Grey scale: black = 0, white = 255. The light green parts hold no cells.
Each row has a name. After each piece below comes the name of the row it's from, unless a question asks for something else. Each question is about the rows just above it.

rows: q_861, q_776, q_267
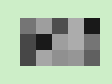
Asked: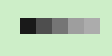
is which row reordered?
q_861
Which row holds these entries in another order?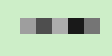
q_861

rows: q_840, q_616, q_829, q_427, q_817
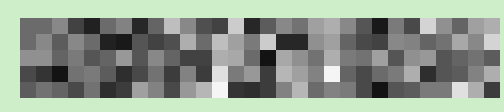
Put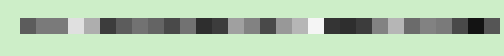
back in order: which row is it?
q_817
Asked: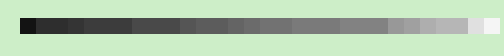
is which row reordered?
q_817
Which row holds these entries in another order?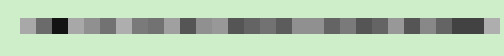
q_829
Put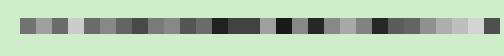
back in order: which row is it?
q_616
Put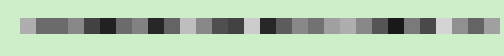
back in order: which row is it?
q_840

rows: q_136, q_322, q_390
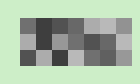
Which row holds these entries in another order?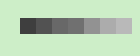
q_136
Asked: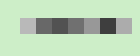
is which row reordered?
q_322
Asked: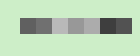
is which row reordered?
q_390
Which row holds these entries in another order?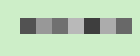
q_322

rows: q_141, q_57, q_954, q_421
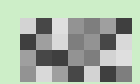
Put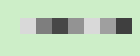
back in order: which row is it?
q_57
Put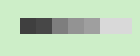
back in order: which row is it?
q_57
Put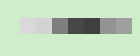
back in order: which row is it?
q_421
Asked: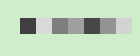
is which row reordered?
q_421

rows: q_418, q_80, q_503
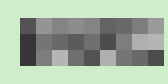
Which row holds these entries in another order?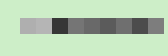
q_80
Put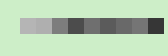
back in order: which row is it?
q_80
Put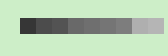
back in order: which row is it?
q_503
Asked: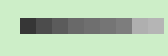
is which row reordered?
q_80
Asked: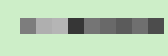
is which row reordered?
q_80
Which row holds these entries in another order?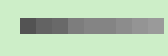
q_418
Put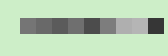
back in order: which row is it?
q_80

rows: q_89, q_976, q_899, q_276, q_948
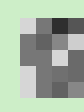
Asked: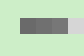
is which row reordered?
q_276
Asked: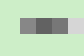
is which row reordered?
q_948

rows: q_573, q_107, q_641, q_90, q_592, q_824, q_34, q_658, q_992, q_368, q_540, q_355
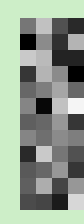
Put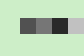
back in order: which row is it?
q_573
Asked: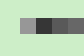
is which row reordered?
q_368
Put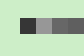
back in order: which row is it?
q_34
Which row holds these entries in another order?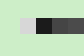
q_355
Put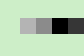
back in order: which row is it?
q_90
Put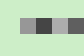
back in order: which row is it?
q_540

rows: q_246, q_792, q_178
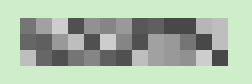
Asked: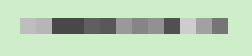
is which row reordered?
q_246
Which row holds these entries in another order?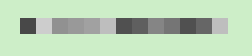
q_178
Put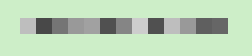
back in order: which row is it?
q_792
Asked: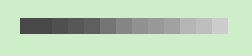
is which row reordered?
q_246
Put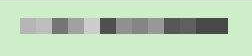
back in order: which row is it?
q_246
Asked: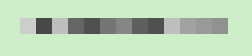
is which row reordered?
q_178
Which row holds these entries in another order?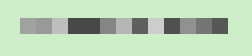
q_246

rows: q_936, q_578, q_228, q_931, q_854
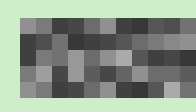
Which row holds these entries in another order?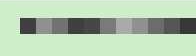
q_854
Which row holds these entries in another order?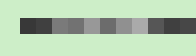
q_228
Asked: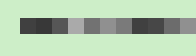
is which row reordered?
q_854
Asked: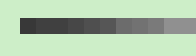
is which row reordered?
q_936
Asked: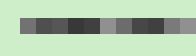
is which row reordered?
q_936
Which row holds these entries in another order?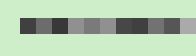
q_854

